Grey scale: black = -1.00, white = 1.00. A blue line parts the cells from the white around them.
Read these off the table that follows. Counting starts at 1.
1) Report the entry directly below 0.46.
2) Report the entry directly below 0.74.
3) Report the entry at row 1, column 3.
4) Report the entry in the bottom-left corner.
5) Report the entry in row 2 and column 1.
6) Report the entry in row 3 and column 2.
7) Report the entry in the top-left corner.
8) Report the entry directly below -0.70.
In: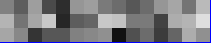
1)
0.74
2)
0.13
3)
0.24
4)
0.30
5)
0.41
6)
0.07
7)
0.01
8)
-0.32

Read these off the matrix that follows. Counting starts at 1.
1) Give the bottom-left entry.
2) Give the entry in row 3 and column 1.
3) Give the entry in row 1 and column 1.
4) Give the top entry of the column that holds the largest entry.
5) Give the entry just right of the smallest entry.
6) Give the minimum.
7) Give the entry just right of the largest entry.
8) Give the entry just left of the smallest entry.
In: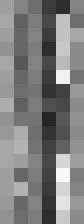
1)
0.14
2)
0.24
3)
0.24
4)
-0.65
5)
-0.31
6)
-0.71
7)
-0.03
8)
-0.09

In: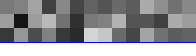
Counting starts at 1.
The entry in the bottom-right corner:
-0.23
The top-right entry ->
0.07
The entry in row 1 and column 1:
-0.05
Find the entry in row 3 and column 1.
-0.56
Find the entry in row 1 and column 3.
0.29
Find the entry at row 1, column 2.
0.01
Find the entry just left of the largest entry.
-0.67
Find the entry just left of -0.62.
-0.11
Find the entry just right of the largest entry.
0.55

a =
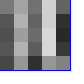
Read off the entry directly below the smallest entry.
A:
-0.56
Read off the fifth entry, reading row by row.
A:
-0.22
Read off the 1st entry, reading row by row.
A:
-0.05
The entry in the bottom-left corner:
-0.44
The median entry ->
-0.11
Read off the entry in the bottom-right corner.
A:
0.01
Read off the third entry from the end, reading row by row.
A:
-0.62

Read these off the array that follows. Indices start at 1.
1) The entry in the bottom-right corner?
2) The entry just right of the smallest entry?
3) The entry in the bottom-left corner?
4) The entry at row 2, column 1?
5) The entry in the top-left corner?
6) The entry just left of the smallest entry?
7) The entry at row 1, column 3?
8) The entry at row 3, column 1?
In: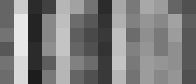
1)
-0.37
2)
-0.05
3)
-0.15
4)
-0.21
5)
-0.21
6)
0.70
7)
-0.66
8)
-0.10

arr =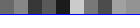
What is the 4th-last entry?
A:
-0.06
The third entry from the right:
-0.40
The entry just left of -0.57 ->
0.05

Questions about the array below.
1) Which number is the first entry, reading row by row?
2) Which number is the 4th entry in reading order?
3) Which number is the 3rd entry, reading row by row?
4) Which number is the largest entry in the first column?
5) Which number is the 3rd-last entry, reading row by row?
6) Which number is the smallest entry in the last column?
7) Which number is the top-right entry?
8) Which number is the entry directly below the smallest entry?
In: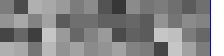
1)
-0.03
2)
0.32
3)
0.38
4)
0.38
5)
0.55
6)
-0.19
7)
-0.13
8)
-0.24

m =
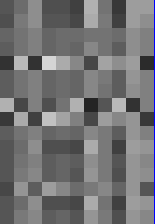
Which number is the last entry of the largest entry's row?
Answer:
-0.66
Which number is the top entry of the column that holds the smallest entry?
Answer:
0.39
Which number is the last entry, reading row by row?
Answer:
0.06
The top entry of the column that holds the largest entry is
-0.38
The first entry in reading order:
-0.33
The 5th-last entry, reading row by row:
0.17
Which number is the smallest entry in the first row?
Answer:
-0.56
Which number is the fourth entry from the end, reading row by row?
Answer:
-0.05
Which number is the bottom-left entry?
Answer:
-0.33
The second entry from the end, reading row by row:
0.17
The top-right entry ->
0.23
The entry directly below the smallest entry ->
-0.44
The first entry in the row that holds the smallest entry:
0.39
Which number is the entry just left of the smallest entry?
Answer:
0.39
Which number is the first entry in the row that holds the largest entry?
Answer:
-0.61
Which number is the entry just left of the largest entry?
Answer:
-0.61
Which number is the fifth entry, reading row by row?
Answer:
-0.38
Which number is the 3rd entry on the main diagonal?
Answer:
0.00
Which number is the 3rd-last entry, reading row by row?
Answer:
-0.38
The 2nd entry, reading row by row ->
-0.15
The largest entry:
0.67

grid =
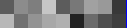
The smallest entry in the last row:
-0.73
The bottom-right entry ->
-0.51
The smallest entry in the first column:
-0.28
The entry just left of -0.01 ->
0.10
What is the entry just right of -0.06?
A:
0.26

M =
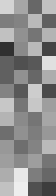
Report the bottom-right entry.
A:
-0.52
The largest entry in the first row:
0.66
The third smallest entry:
-0.47
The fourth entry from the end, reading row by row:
0.51
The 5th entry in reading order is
-0.02
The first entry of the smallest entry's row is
-0.62
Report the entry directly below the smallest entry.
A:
-0.25
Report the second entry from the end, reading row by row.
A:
-0.37
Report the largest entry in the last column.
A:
0.76
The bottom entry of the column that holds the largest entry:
0.87
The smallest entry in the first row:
-0.19
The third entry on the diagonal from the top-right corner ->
0.14
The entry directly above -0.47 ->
0.41
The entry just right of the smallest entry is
0.08

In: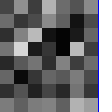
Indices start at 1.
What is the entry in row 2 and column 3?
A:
-0.41
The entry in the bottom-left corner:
-0.03
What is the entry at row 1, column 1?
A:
-0.46
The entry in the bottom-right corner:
0.24
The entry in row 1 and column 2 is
0.13
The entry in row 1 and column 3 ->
-0.52
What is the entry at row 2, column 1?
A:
-0.15
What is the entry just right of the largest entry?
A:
-0.80
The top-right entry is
0.08
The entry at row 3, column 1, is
-0.63
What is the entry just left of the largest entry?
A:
-0.09
